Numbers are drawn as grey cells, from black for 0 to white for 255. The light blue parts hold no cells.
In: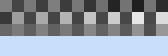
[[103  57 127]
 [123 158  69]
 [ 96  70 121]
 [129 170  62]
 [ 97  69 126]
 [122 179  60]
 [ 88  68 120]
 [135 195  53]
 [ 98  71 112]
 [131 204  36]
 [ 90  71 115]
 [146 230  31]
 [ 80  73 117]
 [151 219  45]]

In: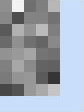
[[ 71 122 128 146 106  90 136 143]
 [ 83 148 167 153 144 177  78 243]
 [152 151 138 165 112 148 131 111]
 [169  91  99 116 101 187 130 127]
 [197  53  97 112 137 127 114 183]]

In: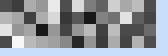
[[ 74 227 182  78]
 [247 149 167  61]
 [185 164  65 172]
 [170  25 173 151]
 [160 151 216 234]
 [136  68  55  78]
 [ 39 150  88 218]
 [148 186  24 125]
 [ 59  64 130  98]
 [171 189 114 207]
 [ 68  74 226 168]
 [178  75  95 188]
 [ 78 107  69  77]]

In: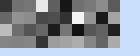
[[133 188 103  52]
 [130 110 146 113]
 [133  84 140 118]
 [ 53 102  73 232]
 [156  28  78  95]
 [162 117  50  22]
 [173  18 243 112]
 [134  86 148 121]
 [100  98  25 140]
 [170  32 164  90]]

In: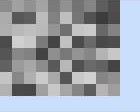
[[177 196  97  85  75 174 171 140]
 [ 74 135 155 135 207 184  88 161]
 [ 72 175 167 130 200 190  94 145]
 [160 203 140  67 122 185 188 164]
 [200 169  89 143  68 149 129 122]
 [165  85 183 120 193 112 191 145]
 [132 200  81 148  75 196 117 115]
 [ 93 209 105 134 105 201  81 133]
 [180 133  98 179  73 104  60  93]
 [158 143  68 198  77 131  75  78]]

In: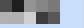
[[177  77]
 [176  30]
 [207 147]
 [ 60 134]
 [ 87 121]]

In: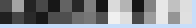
[[ 32  74]
 [ 70 164]
 [ 42  36]
 [ 24  72]
 [ 78  23]
 [ 79  99]
 [111  39]
 [119 127]
 [ 81  21]
 [240 218]
 [222 180]
 [ 72  21]
 [156 130]
 [231 231]
 [148 193]
 [224 222]]

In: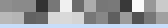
[[185 143]
 [181 138]
 [ 98 138]
 [102  50]
 [216 119]
 [217 240]
 [212 107]
 [119 172]
 [135 119]
 [ 95 121]
 [155  57]
 [ 82 250]
 [119 152]
 [160 202]]

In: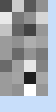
[[155 155 106 155 155 195 232  77]
 [144 164 159 106 144 100 121 204]
 [255  30 230 147 174  67 145  88]
 [150 167 130 121 162 150 213 145]]
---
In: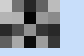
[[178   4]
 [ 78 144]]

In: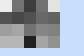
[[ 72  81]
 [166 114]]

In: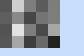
[[137  70]
 [226 126]]

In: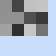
[[145  80]
 [ 47 198]]

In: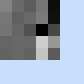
[[ 96 105]
 [102  81]]

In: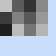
[[129  88]
 [187 117]]

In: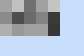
[[ 78 107]
 [153 161]]

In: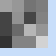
[[146  70]
 [106 182]]
